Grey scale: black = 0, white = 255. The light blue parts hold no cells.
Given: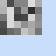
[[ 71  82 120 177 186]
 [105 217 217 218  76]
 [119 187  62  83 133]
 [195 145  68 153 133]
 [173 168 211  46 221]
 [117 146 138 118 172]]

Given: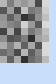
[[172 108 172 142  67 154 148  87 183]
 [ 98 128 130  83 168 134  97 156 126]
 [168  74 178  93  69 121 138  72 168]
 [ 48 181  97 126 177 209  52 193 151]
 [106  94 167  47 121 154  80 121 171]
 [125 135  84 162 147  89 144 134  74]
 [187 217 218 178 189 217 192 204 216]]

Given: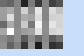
[[143 137 167 107 157 158 108]
 [ 99 120 255 170 221 172 100]
 [129 142 142 136 137 137 131]
 [ 56  91 157 201 171 209  35]
 [150 138 163 121 163 144 123]
 [ 28 105 226 244 219 230  58]
 [143 136 142 140 133 134 132]
 [ 49  92 211 228 209 219  65]
 [ 60 114 218 211 212 194  83]]

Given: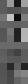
[[ 86  84  83  98  93 105  87  85 102 117  93  92]
 [ 74  71  40  89  78 106 109 120  98 193  83 155]
 [ 99 122  95  87  66 105  34  32  97  12  83  24]
 [113 133  36  96  94 104 180 179 101 125  94 160]]

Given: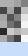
[[172  41 173 165  70 176]
 [117 204 113  85 161 175]
 [ 68 181  84 130  69 162]
 [249 199 243 227 192 129]]

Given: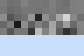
[[124 104 142 119 123]
 [ 86 126  84 105 111]
 [119  24 103 111 115]
 [118 141 112 119 129]
 [ 53  96 151 118 118]
 [187 128  35 114 119]
 [130 110 143 120 116]
 [168 164 120 125 127]
 [ 94 110 165 115 117]
 [ 49 157 211 117 111]
 [ 77 106 136 125 126]
 [129 132 112 128 128]]
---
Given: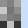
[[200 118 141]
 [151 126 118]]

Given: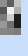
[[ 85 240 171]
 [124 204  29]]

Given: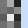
[[115 102 140]
 [ 91 235  39]]

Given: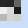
[[238 217  26]
 [184 212 207]]

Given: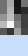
[[113 181  24]
 [149 189 108]]

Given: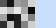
[[225 192 231]
 [162  16  29]]

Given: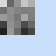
[[113 143 132]
 [154 140 119]]

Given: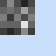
[[100 113  96]
 [126  57 125]]
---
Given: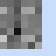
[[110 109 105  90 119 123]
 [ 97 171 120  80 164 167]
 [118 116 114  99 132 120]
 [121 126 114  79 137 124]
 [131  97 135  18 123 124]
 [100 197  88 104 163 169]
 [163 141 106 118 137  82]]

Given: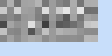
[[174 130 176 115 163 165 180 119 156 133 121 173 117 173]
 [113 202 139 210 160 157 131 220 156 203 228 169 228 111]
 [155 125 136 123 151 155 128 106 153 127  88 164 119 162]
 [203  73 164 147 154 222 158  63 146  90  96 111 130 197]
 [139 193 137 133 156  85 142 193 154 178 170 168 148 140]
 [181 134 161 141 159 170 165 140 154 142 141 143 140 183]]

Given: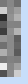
[[111 120 135]
 [158 206 139]
 [177  43 146]
 [130  91 131]
 [180  62 144]
 [ 94 149 138]
 [102 113 138]
 [ 91 175 140]
 [126 121 129]
 [160 237 136]
 [205  81 137]]

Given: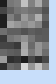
[[109  29 119 127 193 129 170]
 [ 82  70  96 116 123 113 110]
 [ 98  31 127 100 155 128 175]
 [ 77  31 164 150 139 153 133]
 [ 90 112  95  95  82  94  87]
 [ 91  57 117 127 145 117  94]
 [125  70  69  57 166 106 149]
 [109 104  95  90 172 120 149]
 [ 72 157  46  54  28  74  48]
 [137  46 104  95 215 150 195]]

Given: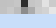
[[203 193 194 198  45 197 201 226]
 [230 194 201 189 140 172 205 210]]

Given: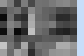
[[123 149 122  62 124  73 114 112 122 132 136]
 [ 82  68 105 113  72 138 113  99  95  74  70]
 [ 62  10 112  54  44 167 108 100  83  42  43]
 [ 75  66 131 115  66 173 118 114 124  75  68]
 [ 49  14 115  10  36 192 111 100  58  37  31]
 [ 82 100 104  64  83  88  84  93  91  89 103]
 [152 196 115  85 168  72 115 111 113 171 171]
 [141 161 107 163 141  44  99 115 147 151 154]]

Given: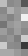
[[ 86 189 138 145]
 [166 136 174 153]
 [240 147 132 151]
 [147 117 151 161]
 [137 157 135 157]
 [204 139 149 127]
 [ 57 203 140 137]
 [138 169 169 154]]

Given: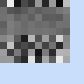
[[189  77 235  20  74  51 152  38 154  10]
 [125 111  85  79  91 106  94 102 103 117]
 [114 113 118  99 108  96 117  92  94  91]
 [112  96 125 116 106 114 107 110 101 114]
 [ 98 106 123 114 109 116 114 116 114 106]
 [133 134 147  90  29 184  81 159  89 211]
 [138  75 194  59  75  57 134  66 114  40]
 [177 158  60 121  55 155  19 123  44 181]
 [165 152 154  73  40 224  43 167  96 233]]

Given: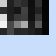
[[  4 206  33  54  43  14  49]
 [  4  45  30  22  66  16  34]
 [  5 222  33  57  62  17  56]
 [  7 243  73 129 171  28  91]
 [  5  38  69  38  40  32  22]]
